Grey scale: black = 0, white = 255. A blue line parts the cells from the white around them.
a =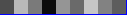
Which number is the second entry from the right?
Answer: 130
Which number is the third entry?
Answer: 122
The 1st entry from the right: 93

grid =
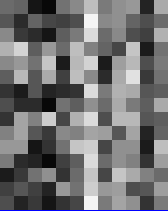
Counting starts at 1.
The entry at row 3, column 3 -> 43
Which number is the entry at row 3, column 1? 137
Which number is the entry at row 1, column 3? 21
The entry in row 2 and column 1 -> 86
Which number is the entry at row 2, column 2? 43
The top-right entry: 170
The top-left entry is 107
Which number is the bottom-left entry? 78
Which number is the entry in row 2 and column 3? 100
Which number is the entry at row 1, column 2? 100
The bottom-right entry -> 122

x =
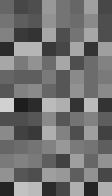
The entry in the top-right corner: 71
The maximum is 209
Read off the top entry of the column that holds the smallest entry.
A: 71
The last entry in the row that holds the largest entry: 51
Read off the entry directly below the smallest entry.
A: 78
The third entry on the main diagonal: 51
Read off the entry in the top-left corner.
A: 102
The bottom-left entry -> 36
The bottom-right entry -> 175
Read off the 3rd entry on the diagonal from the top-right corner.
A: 116
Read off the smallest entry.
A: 29
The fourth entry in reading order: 152
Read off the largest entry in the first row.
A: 159
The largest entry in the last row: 194
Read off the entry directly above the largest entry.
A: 86
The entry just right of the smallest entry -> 43
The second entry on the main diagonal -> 94

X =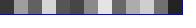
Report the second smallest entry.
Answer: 55
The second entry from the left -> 158
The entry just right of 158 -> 97
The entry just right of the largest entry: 104

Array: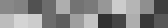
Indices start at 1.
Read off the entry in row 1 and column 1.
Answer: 136
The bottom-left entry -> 189
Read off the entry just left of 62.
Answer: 143
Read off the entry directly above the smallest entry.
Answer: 151
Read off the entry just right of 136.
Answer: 130
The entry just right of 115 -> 122
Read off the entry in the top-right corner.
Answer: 62

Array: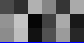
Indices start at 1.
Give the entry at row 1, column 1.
74
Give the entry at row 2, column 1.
147
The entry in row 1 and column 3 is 177
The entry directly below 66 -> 81
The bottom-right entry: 39
